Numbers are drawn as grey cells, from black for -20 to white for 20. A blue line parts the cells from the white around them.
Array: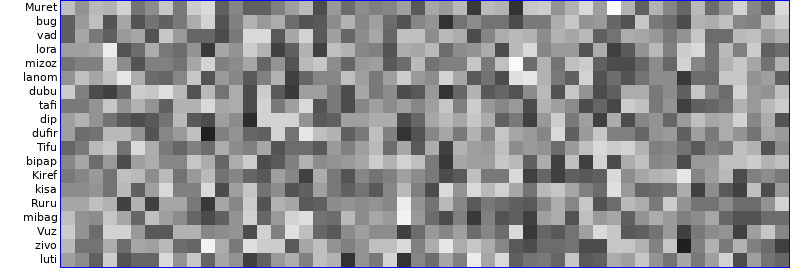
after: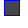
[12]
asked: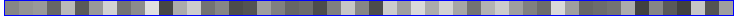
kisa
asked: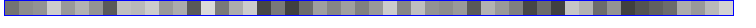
tafi

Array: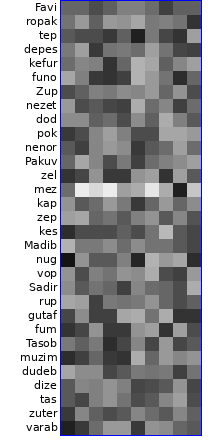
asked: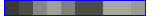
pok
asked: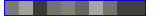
depes

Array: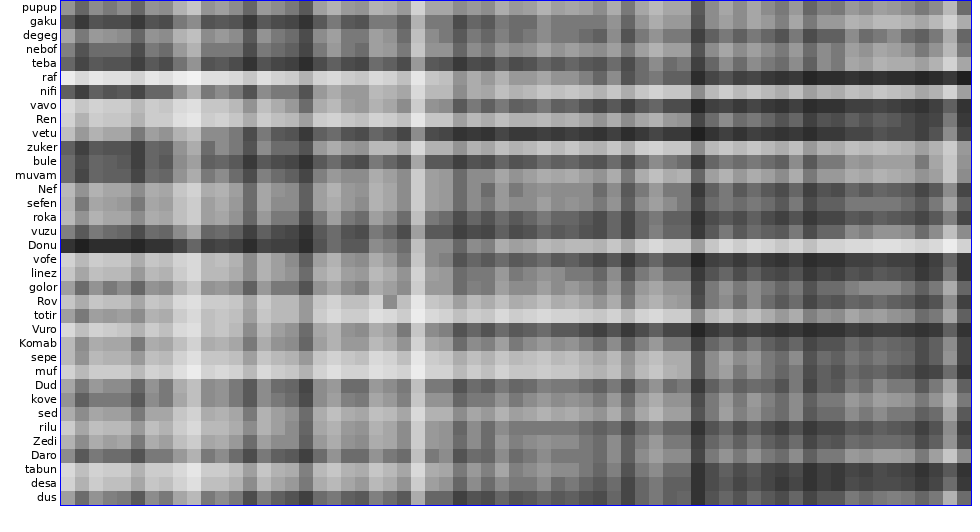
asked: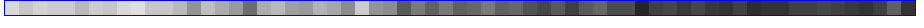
vavo
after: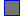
[3]
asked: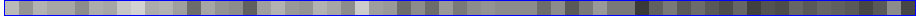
Nef
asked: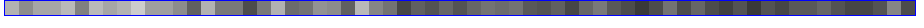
roka
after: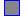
[3]

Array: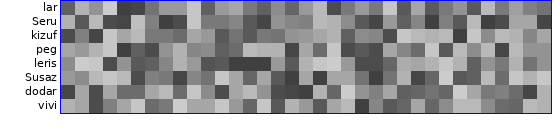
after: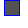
[-6]
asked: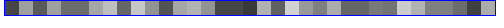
dodar
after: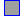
[0]
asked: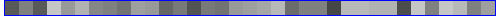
kizuf
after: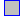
[0]
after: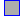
[6]

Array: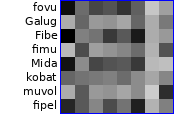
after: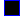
[0]
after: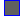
[11]

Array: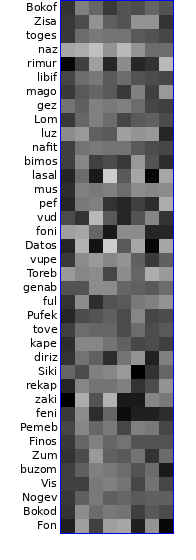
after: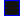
[12]
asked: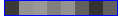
vupe
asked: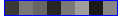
diriz
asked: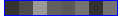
Zum
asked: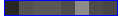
Pufek

